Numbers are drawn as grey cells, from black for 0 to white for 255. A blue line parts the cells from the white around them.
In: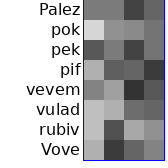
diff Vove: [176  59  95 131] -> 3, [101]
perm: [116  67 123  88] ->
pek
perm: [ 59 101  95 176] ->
pif
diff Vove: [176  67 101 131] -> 2, [59]
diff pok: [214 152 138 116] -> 2, [145]
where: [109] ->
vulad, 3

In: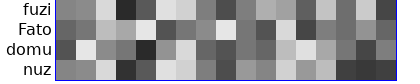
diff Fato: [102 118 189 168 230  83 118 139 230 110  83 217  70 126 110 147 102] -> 10, [118]
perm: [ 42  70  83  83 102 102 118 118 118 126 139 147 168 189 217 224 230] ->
domu
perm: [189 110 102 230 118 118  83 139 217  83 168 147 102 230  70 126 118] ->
Fato
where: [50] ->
nuz, 4

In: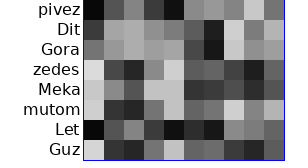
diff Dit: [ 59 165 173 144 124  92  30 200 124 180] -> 8, [207]
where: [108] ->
Guz, 7
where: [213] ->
Guz, 1
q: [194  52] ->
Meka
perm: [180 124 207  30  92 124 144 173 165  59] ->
Dit
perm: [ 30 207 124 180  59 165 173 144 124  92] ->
Dit
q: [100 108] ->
Guz

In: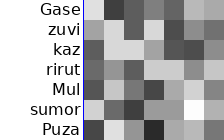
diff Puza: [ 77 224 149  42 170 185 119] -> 1, [71]
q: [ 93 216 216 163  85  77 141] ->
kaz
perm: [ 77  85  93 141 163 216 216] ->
kaz
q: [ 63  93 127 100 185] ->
Gase
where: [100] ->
Gase, 5
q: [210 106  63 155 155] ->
sumor

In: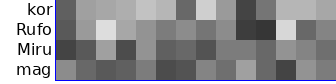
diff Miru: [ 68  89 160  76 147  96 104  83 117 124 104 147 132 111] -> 9, [124]
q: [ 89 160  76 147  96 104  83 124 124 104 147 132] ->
Miru
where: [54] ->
Rufo, 11
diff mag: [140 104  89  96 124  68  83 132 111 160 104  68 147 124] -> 6, [76]
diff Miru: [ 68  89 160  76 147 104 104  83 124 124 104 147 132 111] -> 6, [96]
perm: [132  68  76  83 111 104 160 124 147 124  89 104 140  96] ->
mag

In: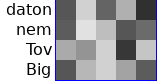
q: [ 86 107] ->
nem
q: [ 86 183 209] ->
Big
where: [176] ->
daton, 4
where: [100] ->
daton, 3
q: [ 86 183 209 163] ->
Big

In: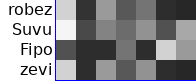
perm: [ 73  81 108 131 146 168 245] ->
Suvu
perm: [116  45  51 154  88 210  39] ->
robez
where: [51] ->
robez, 2
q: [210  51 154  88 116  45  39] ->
robez

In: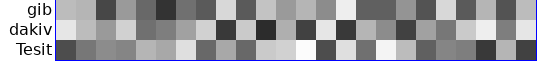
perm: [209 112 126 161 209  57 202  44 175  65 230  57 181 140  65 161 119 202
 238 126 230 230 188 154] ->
dakiv
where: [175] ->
dakiv, 12
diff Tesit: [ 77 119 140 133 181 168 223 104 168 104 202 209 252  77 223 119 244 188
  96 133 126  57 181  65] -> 16, [112]

